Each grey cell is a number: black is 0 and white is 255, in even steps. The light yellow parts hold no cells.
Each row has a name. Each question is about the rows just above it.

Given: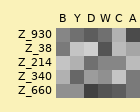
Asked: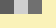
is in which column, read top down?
D
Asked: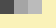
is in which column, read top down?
A
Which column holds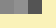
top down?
W
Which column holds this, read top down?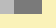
A
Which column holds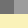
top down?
D
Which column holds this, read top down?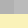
C

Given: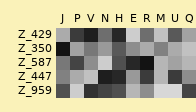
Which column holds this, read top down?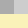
P
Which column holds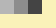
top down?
Q

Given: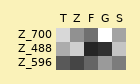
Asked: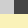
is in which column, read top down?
Z
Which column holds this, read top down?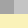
S
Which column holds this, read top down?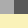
T
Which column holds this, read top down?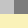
S
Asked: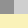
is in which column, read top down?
Z

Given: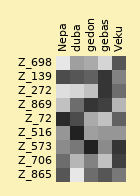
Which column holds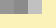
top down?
gebas
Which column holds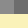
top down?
Nepa
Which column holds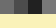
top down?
duba

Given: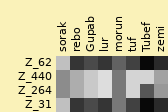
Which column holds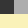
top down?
rebo
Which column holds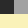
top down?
zemi
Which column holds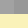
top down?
zemi
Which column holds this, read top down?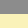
sorak
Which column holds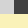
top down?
tuf
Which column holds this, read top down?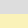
lur

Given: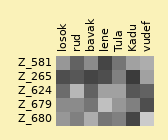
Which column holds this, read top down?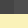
lene
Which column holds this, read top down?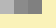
rud
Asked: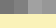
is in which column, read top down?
Tula

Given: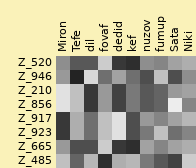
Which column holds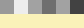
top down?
Sata
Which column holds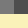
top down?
kef
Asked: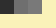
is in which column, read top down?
kef
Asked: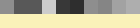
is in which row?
Z_520

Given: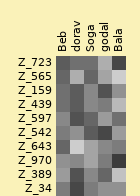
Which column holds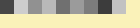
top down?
Bala
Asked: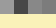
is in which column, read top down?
godal
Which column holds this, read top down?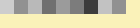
Bala
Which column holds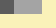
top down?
Soga
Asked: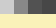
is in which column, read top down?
dorav

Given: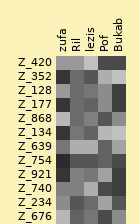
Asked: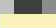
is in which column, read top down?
Bukab
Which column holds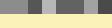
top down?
Pof
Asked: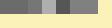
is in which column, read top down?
Ril
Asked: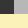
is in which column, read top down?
zufa
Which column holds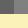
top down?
lezis

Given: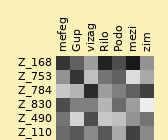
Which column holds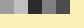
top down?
vizag
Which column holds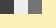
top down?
zim

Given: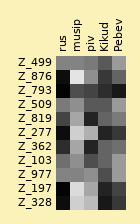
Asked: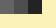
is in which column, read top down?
Kikud
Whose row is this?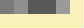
Z_509

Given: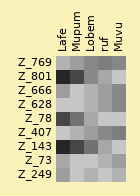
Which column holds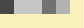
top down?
Mupum
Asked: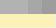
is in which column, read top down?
Lobem
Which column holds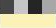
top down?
Lafe
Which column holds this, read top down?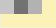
Mupum
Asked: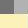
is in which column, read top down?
Mupum
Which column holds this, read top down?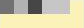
Mupum

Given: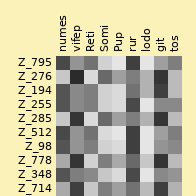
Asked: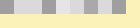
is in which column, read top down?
Pup
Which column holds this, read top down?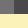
rur
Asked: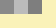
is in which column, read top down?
tos
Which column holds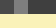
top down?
rur
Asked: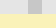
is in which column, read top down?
lodo
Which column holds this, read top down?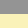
vifep
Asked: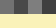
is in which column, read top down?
rur

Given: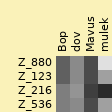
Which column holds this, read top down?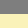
Bop
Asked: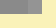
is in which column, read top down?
dov
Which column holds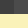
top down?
Mavus
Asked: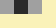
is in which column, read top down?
mulek
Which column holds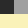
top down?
mulek
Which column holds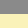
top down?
dov

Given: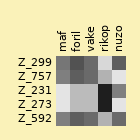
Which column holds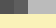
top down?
foril
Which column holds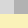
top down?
rikop
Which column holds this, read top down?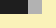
rikop
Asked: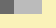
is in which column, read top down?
vake

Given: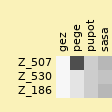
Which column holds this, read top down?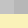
sasa
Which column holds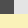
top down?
pege
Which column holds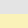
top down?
pege
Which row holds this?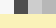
Z_507
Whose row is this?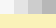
Z_186
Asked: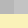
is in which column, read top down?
sasa

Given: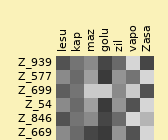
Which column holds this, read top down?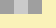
maz
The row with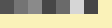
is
Z_939
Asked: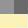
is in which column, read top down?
zil
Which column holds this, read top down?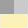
maz

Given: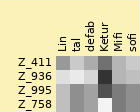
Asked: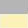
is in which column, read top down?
Mifi
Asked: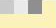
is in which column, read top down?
tal
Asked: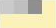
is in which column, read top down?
sofi
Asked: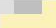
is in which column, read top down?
Lin
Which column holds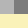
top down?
Mifi

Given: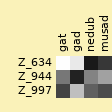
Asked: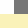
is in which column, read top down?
gat
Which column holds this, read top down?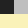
gad
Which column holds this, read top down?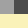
musad

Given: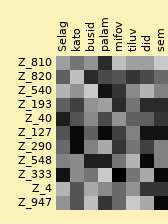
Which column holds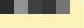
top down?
mifov
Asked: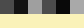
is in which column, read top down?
palam
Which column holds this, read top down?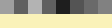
Selag
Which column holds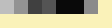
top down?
kato
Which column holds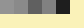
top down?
busid
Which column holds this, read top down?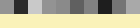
busid

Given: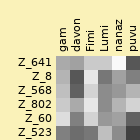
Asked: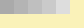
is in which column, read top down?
gam
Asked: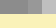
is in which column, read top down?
Lumi

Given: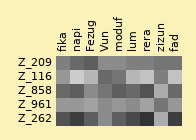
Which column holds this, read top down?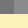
Vun
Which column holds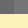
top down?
Vun
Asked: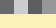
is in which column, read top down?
napi
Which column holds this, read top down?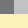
fad
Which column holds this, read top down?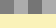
zizun

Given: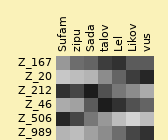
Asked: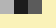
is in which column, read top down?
Sada
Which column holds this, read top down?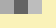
vus
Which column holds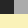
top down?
vus
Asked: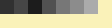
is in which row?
Z_212
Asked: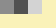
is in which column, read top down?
Likov

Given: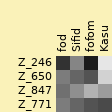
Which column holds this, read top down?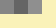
Sifid
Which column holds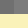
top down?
fod
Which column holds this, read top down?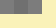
fod

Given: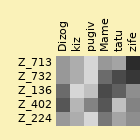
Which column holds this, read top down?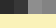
zife
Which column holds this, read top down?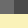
Mame
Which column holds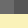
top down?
Dizog
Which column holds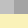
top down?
tatu
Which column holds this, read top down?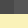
Mame
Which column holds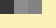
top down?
zife

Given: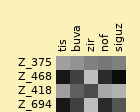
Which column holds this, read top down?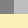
zir
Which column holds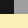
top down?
tis
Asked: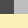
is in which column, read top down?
zir

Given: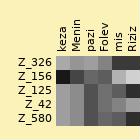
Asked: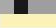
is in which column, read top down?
keza
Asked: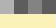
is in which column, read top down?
mis

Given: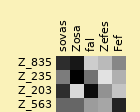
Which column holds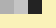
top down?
Fef
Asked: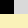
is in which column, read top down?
Zosa
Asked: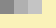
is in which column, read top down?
Fef
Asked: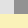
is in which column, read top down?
Zefes

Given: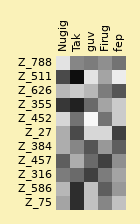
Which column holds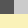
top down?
fep
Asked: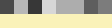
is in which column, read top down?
Nugig
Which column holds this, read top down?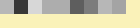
Nugig
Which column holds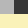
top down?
Nugig
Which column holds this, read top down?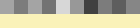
Firug

